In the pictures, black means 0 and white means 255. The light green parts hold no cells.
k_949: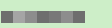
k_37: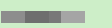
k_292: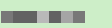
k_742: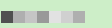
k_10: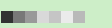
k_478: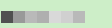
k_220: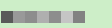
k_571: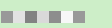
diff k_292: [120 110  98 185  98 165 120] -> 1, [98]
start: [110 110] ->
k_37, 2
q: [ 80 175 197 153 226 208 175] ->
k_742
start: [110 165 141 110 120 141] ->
k_949, 0
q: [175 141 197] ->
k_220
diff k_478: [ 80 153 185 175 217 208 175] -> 6, [185]

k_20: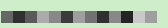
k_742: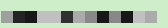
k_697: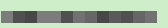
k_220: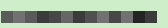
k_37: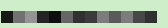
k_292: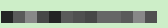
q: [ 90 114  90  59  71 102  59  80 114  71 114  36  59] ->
k_220
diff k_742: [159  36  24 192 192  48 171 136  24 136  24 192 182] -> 12, [171]
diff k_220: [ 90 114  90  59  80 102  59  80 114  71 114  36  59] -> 4, [71]

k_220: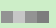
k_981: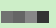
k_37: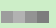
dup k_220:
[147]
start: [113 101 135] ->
k_981, 0
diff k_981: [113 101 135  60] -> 3, [51]
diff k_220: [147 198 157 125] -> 2, [147]

